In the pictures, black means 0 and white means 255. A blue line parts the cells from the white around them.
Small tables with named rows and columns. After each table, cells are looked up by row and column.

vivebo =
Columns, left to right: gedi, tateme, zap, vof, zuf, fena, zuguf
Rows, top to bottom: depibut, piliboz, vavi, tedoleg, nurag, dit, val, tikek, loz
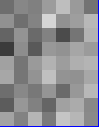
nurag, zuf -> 157
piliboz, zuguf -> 184
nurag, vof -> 178
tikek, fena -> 171
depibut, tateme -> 135
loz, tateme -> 130
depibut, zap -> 128
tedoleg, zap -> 89
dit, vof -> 192
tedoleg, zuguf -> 155
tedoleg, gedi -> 59
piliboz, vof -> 213
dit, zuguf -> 167

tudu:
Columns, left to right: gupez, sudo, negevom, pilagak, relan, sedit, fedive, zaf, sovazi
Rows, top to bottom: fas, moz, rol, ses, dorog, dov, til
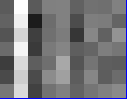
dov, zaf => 93
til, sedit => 99
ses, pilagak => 122
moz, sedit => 76
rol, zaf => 97
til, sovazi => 138
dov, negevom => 75
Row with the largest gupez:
til

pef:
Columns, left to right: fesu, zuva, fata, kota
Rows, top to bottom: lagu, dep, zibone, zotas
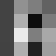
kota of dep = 123
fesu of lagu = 67
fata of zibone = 126
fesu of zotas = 66
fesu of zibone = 67
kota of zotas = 158
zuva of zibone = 234
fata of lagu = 126
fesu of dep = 67
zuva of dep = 175
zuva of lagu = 145
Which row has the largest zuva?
zibone

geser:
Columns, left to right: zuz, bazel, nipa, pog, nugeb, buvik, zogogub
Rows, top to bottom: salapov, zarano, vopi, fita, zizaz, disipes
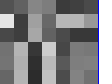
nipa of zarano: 160
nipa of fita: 55
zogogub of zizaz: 128
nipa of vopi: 167
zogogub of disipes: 113
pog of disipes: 193
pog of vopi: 98
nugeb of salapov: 59
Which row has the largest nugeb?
zarano

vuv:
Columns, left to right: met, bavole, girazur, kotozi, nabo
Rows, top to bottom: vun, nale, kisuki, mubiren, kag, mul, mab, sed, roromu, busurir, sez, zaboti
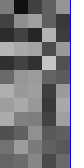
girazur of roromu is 126
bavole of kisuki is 66
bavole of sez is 156
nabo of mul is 91
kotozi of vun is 96
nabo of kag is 81
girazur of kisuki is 38
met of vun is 123
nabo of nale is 56
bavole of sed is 169
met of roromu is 172
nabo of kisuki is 60
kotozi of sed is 57
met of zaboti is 101
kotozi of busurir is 89
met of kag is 48
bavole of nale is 143
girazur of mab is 158
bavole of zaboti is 108

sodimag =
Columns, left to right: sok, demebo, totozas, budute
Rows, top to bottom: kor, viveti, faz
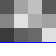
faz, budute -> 223
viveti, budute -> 161
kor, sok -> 85
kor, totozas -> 192
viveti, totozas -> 173
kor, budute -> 89
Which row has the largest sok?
viveti

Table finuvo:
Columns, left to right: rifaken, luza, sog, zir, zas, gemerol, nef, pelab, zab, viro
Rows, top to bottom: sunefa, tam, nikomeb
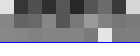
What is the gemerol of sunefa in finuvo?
39
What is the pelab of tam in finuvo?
130
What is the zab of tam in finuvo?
118
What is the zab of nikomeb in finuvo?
125
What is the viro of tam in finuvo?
123
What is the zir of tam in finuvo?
134
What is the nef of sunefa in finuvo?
85
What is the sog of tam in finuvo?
105
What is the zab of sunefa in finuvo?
56
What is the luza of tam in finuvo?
100
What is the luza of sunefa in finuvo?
54
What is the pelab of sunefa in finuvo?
108
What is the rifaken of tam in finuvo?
134
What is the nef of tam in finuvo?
154
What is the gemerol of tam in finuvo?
120
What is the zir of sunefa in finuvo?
47
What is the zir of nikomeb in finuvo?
132
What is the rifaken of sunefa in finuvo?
225
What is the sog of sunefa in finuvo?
80
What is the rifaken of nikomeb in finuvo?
136
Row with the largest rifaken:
sunefa

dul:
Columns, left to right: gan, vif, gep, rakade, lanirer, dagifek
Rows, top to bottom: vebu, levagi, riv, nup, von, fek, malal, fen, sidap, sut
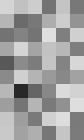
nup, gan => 166
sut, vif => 162
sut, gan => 201
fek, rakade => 154
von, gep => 124
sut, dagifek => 123
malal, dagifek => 210
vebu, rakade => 115
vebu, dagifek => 120
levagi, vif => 107
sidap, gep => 122
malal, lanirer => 219
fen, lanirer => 145
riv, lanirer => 127
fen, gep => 181
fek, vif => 208
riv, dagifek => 208
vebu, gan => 213
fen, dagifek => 222

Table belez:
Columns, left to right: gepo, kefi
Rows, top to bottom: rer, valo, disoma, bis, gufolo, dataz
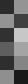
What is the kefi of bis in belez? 164
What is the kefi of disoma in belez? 199
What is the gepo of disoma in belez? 49
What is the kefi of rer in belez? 148
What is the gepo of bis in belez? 94
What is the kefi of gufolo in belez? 133
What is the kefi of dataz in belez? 26
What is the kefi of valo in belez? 64
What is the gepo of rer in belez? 43
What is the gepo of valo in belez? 147
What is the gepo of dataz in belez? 143

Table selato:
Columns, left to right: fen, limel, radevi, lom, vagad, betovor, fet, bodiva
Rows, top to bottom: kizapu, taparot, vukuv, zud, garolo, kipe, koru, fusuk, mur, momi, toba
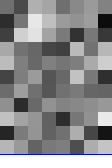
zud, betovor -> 186
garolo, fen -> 188
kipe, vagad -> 104
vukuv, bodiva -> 56
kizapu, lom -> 165
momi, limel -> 123
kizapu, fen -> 111
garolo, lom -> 128
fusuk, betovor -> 136
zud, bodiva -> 183
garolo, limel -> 127
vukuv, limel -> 208
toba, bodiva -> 196
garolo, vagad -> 117
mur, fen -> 193
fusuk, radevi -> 105
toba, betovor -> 78
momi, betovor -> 174
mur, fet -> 145

